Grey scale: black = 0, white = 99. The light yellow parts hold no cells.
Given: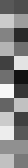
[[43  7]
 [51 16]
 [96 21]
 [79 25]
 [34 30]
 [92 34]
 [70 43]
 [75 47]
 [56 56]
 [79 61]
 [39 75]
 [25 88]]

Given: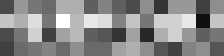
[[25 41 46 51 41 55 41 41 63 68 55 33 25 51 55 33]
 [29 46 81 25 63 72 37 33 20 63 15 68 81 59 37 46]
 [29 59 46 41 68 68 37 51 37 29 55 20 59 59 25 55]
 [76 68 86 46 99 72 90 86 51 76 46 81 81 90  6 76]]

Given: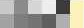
[[63 49 45 37 68]
 [78 54 83 92 23]]

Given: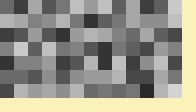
[[41 24 65 33 46 74 60 74 37 65 24 37 78]
 [24 33 60 33 20 60 70 65 50 41 65 37 28]
 [41 41 33 55 33 55 60 60 70 28 28 65 46]
 [20 50 50 60 24 33 70 20 74 24 55 74 28]
 [70 65 50 55 70 46 20 37 46 65 55 55 74]
 [28 70 60 65 55 70 41 46 41 46 16 70 82]
 [50 78 37 74 46 50 33 20 46 37 28 60 50]]

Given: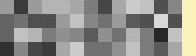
[[60 23 60 70 70 65 48 27 65 79 75 31 52]
 [39 44 31 31 60 75 52 44 60 35 31 84 31]
 [19 52 27 23 65 79 44 44 56 75 48 35 65]
 [39 75 70 48 56 52 35 56 44 70 48 15 75]]

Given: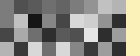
[[70 22 84 43 84 52 22 61 18]
 [48 31 35 43 39 48 57 75 70]
 [27 66 43 18 35 31 89 18 61]
 [48 75  8 52 27 84 80 57 18]]
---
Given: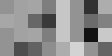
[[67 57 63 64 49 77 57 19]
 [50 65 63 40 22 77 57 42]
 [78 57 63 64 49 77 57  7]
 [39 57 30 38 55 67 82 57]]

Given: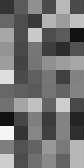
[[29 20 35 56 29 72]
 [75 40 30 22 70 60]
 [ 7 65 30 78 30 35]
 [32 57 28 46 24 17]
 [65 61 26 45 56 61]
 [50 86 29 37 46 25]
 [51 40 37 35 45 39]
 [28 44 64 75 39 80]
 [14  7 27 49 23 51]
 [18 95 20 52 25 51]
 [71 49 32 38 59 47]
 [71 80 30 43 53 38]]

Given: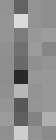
[[55 57 38 57]
 [55 58 85 57]
 [61 58 48 59]
 [52 56 44 60]
 [58 55 41 56]
 [59 55 16 59]
 [59 56 71 57]
 [59 58 34 58]
 [68 60 37 51]
 [54 56 80 57]]

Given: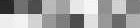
[[49 16 43 30 72 63 90 95 56 81]
 [68 92 94 82 59 48 30 87 59 41]]

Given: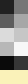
[[46 13]
 [65 36]
 [77 85]
 [96 71]
 [21  4]]

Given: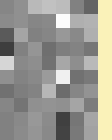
[[39 52 56 72 75 73 50]
 [69 54 56 52 53 98 68]
 [68 35 64 50 52 59 53]
 [46 24 50 58 43 49 51]
 [72 83 53 55 44 65 55]
 [47 56 51 53 60 93 44]
 [57 44 49 51 71 42 52]
 [48 52 45 56 57 56 64]
 [64 50 53 59 54 25 46]
 [63 50 54 58 53 26 47]]
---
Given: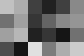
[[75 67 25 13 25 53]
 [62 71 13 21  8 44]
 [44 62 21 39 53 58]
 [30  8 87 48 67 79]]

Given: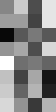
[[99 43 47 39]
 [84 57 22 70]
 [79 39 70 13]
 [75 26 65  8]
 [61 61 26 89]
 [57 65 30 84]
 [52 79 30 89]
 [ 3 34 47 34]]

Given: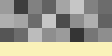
[[68 64 42 77 29 55 68 38]
 [60 24 50 38 64 77 50 42]
 [33 42 73 55 60 20 46 55]]

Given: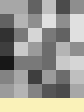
[[65 65 38 74 29 55]
 [60 70 51 33 29 65]
 [51 65 24 60 42 74]
 [38 70 55 87 55 87]
 [24 78 60 42 70 55]
 [19 47 83 47 38 87]
 [ 9 47 47 42 78 83]]

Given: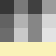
[[42 78 52 88]
 [38 69 52 83]
 [21 47 25 60]]

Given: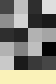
[[78 10 22 27]
 [69 51 74  1]
 [55 82 14 10]
 [27 74 18 86]
 [18 14 69 64]]

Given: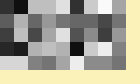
[[83 83 50 45 64 92 54 54 45]
 [36 69 40 59 45 40 40 28 45]
 [24 74 28 64 87 32 54 24 59]
 [19  6 74 74 87 19 79 97 64]
 [15 11 69 74 69  6 79 92 50]]

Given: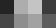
[[27 55 63 36]
 [14 67 76 23]]

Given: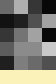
[[41 68 21  3]
 [36 54 54 78]
 [21 45 63  3]
 [12 49 41 31]
 [ 7 12 31 63]]
